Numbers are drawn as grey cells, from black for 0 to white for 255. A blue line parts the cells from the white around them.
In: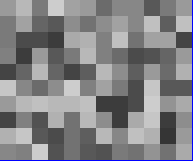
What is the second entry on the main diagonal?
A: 162
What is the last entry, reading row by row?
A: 170
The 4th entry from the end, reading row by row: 114
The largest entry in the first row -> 205
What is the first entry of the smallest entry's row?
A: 177
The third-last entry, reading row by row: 147
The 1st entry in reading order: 154
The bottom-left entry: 135
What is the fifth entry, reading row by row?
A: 162
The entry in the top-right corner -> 154
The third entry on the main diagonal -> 75
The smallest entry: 53
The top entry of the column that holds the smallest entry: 122
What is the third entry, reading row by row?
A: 122
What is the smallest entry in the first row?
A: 88
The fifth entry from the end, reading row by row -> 122
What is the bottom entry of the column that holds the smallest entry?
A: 114
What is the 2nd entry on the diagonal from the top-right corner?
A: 94
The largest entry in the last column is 192

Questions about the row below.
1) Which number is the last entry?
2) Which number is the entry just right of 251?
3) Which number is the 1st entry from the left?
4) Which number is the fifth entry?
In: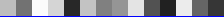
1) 54
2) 213
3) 189
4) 40

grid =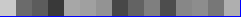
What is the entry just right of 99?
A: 127
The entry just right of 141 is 119

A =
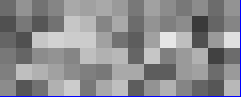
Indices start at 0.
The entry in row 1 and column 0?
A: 80
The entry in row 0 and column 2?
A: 114
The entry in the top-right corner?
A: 147
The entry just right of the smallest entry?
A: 101
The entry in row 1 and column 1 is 120
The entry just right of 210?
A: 204
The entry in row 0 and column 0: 108
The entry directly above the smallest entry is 140
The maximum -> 230
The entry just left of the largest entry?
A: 161
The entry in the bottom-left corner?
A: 140
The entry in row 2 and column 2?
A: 198
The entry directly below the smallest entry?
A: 80
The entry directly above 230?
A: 127
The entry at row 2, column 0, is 101
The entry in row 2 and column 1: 80
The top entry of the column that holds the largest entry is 140
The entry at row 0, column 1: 147
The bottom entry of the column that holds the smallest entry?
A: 101
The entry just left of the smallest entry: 140
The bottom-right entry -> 184
